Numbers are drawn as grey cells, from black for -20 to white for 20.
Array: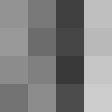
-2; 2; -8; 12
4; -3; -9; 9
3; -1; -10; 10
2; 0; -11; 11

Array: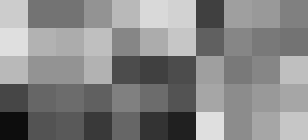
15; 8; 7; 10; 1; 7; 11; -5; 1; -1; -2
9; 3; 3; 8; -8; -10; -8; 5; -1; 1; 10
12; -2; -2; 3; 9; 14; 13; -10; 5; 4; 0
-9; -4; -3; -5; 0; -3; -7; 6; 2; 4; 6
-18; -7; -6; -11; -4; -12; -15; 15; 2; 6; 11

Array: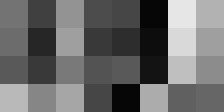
9; 1; 6; -9; -19; 7; -5; -4
-3; -14; 5; -11; -13; -18; 14; 5
-2; -10; 3; -8; -9; -19; 16; 8
-6; -11; -1; -7; -6; -17; 10; 2

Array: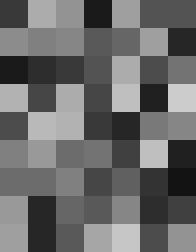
-8; 9; 8; -11; -14; -1; 1
8; -9; 7; -9; 10; -15; 12
-11; 7; 3; -16; 5; -7; -7
2; 0; 1; -6; -4; 5; -14
-3; -3; 0; -9; -5; -12; -17
0; 4; -3; -2; -10; 10; -15
4; -14; -4; -6; 1; -13; -10
5; -14; -6; 6; 11; -8; 3
-16; -13; -11; -7; 7; -8; -2

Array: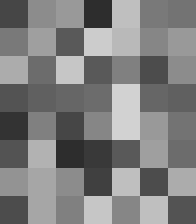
7; -3; 11; -6; 0; -8; 2
-9; 2; 4; -13; 10; -1; -2
3; 6; 2; -10; 10; -8; 7
-8; 6; 0; 11; 1; 10; -7
-7; -5; -4; -3; 13; -4; -5
-1; 5; -6; 12; 9; 1; 4
-12; 0; -9; 1; 13; 4; -2
-7; 8; -13; -11; -6; 5; -3

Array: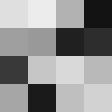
-11; 11; 14; 9
6; -16; 10; 13
15; 17; 8; -17
5; 4; -15; -13

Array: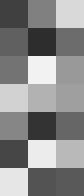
-10; 0; 14
-9; 17; 9
13; 8; 5
-2; 18; 4
-5; -13; -3
1; -12; -4
16; -7; -6
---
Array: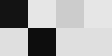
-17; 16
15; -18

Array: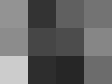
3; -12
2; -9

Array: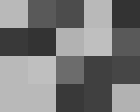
9; -6
-11; -12

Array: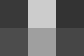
-11; 12
-8; 5

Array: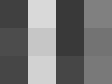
-10; 14
-8; 11

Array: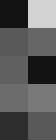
-17; 13
-6; -4
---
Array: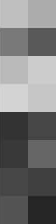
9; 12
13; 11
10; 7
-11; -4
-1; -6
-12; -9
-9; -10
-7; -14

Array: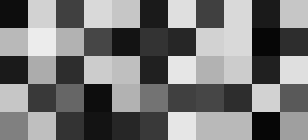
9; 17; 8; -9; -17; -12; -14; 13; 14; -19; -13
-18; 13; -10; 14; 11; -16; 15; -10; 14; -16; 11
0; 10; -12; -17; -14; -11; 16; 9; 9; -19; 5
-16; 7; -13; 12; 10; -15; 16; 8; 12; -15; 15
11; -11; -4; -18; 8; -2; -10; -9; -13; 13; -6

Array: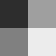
0; 17
-13; 5

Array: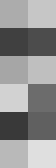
9; 15
7; 11
6; 10
13; -3
-11; -5
-10; -8

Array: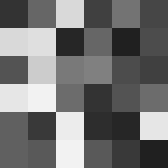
16; 18; -3; -12; -7; -3
14; 15; -14; -4; -15; -8
-7; 12; -1; 0; -8; -10
-12; -4; 14; -10; -2; -9
-5; -6; 18; -6; -11; -15
-5; -11; 17; -13; -14; 16

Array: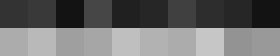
7; 9; 5; 6; 10; 8; 7; 11; 3; 4
-12; -11; -17; -9; -15; -14; -10; -13; -14; -17
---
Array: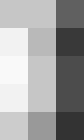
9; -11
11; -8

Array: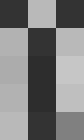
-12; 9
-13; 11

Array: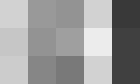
3; 5
1; -1

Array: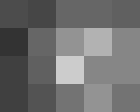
-4; 3
-5; 12

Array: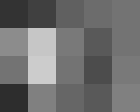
11; -1
12; -2

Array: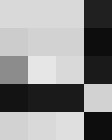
13; 13
16; 14

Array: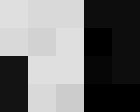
13; 15
15; 15
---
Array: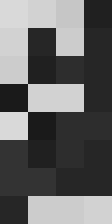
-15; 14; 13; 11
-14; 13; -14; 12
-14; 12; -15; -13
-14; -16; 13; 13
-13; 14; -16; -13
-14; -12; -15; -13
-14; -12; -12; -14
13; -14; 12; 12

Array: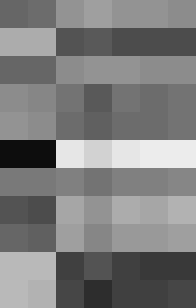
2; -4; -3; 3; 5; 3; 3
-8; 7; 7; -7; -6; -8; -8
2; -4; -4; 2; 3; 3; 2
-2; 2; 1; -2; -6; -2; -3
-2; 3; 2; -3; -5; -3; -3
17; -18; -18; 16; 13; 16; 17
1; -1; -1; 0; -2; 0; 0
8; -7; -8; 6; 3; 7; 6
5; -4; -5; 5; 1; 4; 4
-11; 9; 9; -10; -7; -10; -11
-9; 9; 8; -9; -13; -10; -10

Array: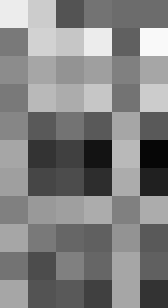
-3; 17; 12; -7; -2; -3
19; -1; 13; 11; 17; -5
6; 2; 6; 3; 5; 0
12; -1; 9; 7; 11; -2
-6; 1; -6; -2; -6; 6
-19; 6; -12; -10; -17; 9
-15; 5; -9; -8; -13; 7
7; 0; 4; 5; 7; 0
-6; 6; -1; -4; -5; 3
-5; -2; -8; 0; -4; 6
-12; 6; -7; -6; -10; 6

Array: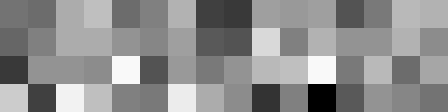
8; -2; -3; 7; 10; -3; 0; 8; -10; -11; 5; 4; 5; -7; -1; 9
2; -4; 0; 7; 7; 3; 1; 5; -6; -7; 14; 0; 8; 3; 3; 8
6; -11; 3; 3; 2; 19; -7; 4; -1; 3; 9; 10; 19; -1; 9; -3
-2; 12; -10; 18; 10; 0; -1; 17; 7; 2; -12; 0; -20; -6; 3; 1

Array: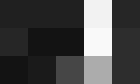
-14; -15; -15; -15; 18
-13; -14; -17; -17; 19
-13; -17; -16; -9; 7

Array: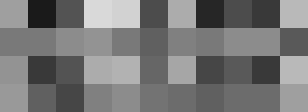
9; 5; -16; -7; 14; 13; -8; 7; -14; -8; -11
-6; -1; -1; 2; 3; -1; -5; 0; -1; 2; 2
9; 3; -11; -7; 7; 8; -4; 6; -9; -6; -11
5; 4; -5; -9; 0; 2; -2; -3; -5; -3; -3

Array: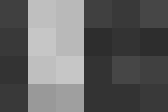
-9; -10; 10; 9; -10; -11
-13; -11; 11; 9; -13; -12
-10; -12; 10; 11; -12; -9
-11; -11; 4; 5; -12; -12

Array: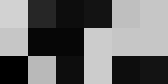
11; 13; -14; -18; -17; 10
11; 11; -19; -19; 12; 11
-17; -20; 9; -18; 12; -18
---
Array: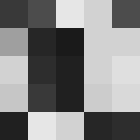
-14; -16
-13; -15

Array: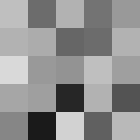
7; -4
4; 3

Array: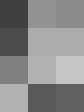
7; 7
8; 11

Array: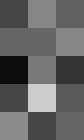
-4; 1
-1; -12

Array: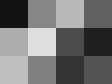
15; -8
0; -12

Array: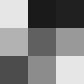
-5; 4
2; 16

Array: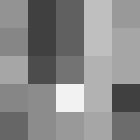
-10; -5
-8; -2

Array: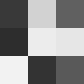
17; 16
-12; -6

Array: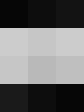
11; 12
9; 10
